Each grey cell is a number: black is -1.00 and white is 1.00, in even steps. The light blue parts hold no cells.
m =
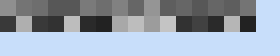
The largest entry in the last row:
0.54
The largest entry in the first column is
0.12
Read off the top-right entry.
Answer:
-0.09
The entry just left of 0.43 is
-0.67
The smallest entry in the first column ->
-0.55
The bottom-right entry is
-0.73
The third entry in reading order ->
-0.14
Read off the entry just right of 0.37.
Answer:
-0.55
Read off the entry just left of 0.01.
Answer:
-0.14
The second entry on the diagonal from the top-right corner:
0.43

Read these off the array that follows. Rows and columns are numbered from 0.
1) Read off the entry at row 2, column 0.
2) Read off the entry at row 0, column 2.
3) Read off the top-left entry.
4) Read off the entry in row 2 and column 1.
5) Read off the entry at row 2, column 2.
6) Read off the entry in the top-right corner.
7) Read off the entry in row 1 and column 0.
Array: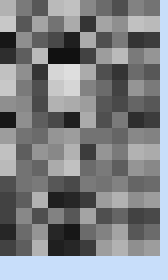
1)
-0.82
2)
-0.32
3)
0.40
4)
0.12
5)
-0.26
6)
-0.10
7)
0.57
